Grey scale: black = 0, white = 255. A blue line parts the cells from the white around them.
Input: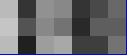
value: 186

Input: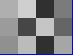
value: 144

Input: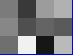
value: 111

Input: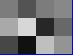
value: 71

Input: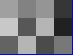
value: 99

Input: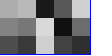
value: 77

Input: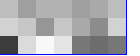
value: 60

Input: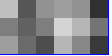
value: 158
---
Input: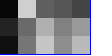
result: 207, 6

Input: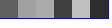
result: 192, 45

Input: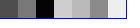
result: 238, 4

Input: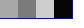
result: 205, 5

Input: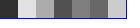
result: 225, 48

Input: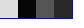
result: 222, 5
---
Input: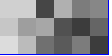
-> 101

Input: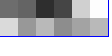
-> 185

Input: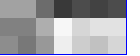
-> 226

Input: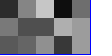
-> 156

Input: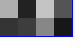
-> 23

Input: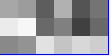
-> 105

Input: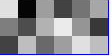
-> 56

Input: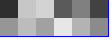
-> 139

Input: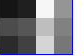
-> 129
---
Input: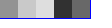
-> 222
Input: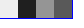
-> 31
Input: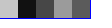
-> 71
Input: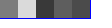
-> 57
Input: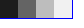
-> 100
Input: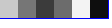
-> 108
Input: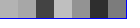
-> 147
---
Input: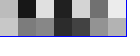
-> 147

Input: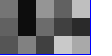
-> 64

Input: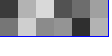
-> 47

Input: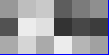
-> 71

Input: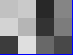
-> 51

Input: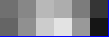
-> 153

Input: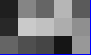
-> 173

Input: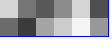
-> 245

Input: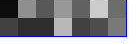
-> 77

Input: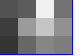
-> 197
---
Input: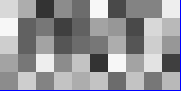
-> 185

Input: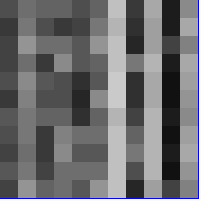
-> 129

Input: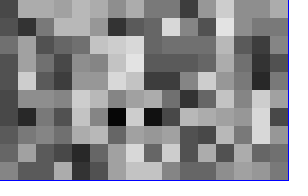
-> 121

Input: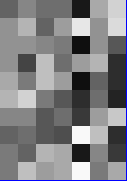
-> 169

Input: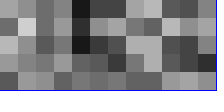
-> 143

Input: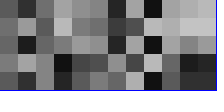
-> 48

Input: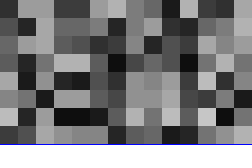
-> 178

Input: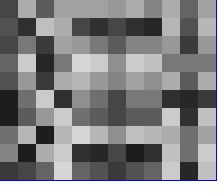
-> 192

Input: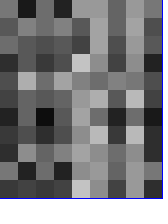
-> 46
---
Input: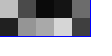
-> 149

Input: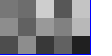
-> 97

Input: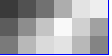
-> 141

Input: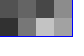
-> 119

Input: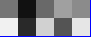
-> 41

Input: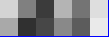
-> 48

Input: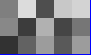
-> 60

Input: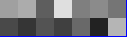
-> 53

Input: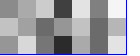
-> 161
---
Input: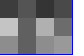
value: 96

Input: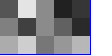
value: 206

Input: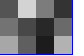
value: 95

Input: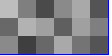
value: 63

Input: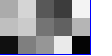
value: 127

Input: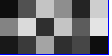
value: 58

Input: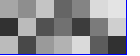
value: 72

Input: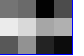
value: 146

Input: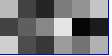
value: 77

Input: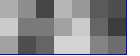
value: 78
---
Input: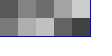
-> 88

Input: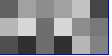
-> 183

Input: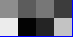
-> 141

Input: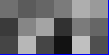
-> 58

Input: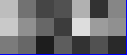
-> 201

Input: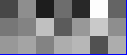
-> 119

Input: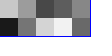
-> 200

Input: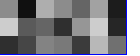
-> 205
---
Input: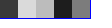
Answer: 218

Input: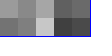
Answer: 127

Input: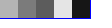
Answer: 123

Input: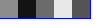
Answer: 19

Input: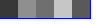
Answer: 143

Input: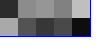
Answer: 83

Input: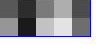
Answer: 26
